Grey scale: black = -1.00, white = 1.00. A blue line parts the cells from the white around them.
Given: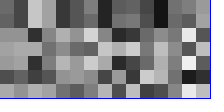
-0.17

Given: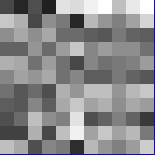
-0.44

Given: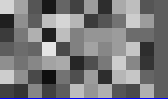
0.67

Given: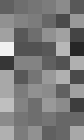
-0.25

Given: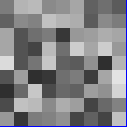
-0.03

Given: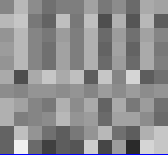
0.04
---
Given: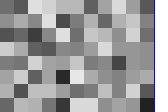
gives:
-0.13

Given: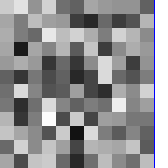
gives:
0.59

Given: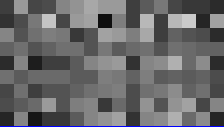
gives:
-0.51

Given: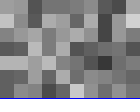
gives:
0.24

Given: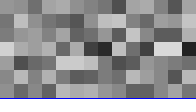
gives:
0.18
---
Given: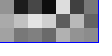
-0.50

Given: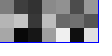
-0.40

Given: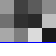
-0.29

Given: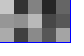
-0.70

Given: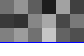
0.27

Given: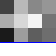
0.07

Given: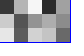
-0.66

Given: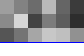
-0.21
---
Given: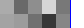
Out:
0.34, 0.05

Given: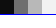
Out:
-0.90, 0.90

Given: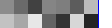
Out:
0.10, -0.71

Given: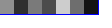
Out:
0.13, -0.85

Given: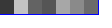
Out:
-0.56, -0.16

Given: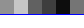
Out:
0.14, -0.08

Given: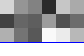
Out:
0.67, 0.44

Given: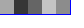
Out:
0.32, 0.10
